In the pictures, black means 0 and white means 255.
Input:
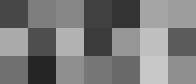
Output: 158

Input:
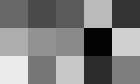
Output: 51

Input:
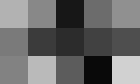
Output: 144

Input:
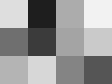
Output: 242

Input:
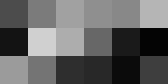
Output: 181

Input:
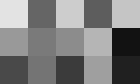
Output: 197

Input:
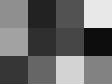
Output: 232

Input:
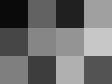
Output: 160

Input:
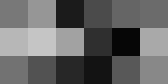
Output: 107
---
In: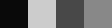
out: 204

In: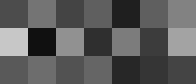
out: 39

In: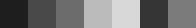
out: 216

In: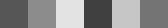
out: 64

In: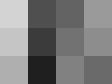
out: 31

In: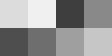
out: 110

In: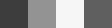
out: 147
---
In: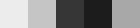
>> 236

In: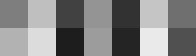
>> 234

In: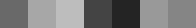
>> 189

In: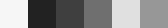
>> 246

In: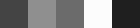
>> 252

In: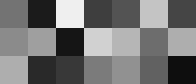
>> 239

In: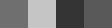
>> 197

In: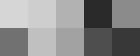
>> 214
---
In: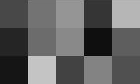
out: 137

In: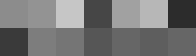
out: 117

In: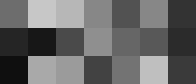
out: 74

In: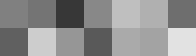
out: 150

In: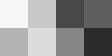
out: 134

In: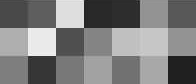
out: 80

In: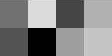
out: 158

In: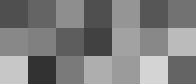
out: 93
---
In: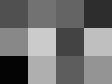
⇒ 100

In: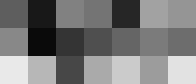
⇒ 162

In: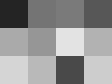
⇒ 122

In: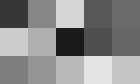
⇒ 87

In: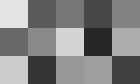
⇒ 72

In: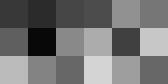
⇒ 145

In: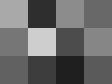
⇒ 140

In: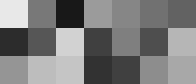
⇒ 113

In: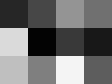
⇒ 148
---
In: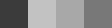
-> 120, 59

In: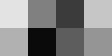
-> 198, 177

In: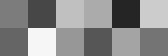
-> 204, 101

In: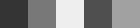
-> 161, 52

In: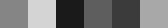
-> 168, 133

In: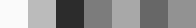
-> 146, 250
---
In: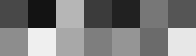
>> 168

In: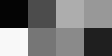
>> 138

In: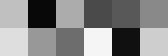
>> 109

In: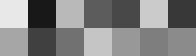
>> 113

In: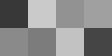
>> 194

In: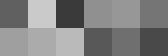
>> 186

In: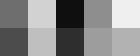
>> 46
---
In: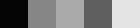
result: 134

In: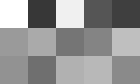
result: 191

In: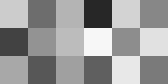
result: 225

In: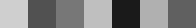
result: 176

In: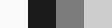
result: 123

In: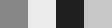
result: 134

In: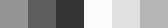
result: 182

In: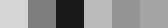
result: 164
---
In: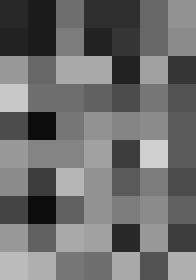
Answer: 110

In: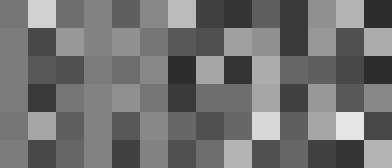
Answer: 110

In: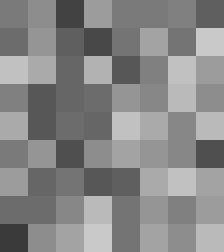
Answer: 66

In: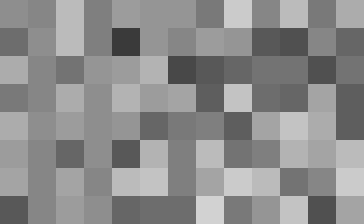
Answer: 187

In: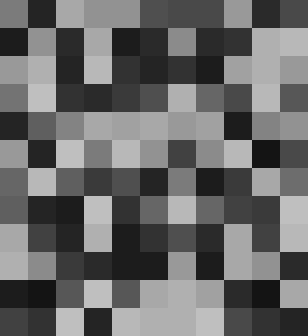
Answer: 168

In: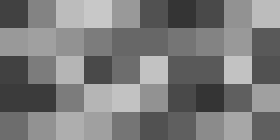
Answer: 188
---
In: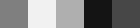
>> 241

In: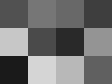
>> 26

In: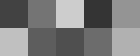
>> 93

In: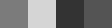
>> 123

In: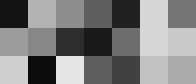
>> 95

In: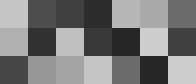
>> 197

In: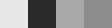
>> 231
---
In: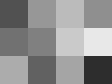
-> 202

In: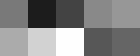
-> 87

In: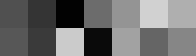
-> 101

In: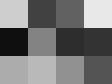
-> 45

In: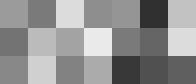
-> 101

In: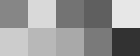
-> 122

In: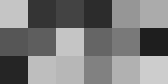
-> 121

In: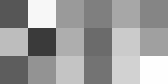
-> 203
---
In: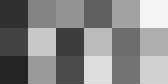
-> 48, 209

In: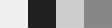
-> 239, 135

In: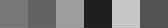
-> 120, 83

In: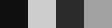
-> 16, 161

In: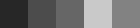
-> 39, 130

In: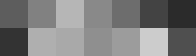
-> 93, 79

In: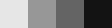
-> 230, 19
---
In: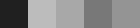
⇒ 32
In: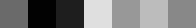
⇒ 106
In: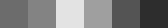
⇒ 108
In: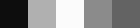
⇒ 13
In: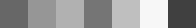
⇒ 103
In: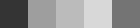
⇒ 52
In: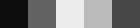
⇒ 13
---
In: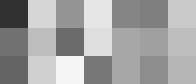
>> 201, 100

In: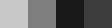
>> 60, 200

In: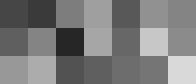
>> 132, 152

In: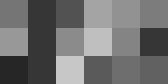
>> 124, 38

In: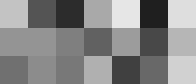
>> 222, 112

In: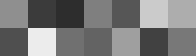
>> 173, 79

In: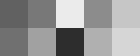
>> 198, 112

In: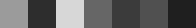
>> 31, 155
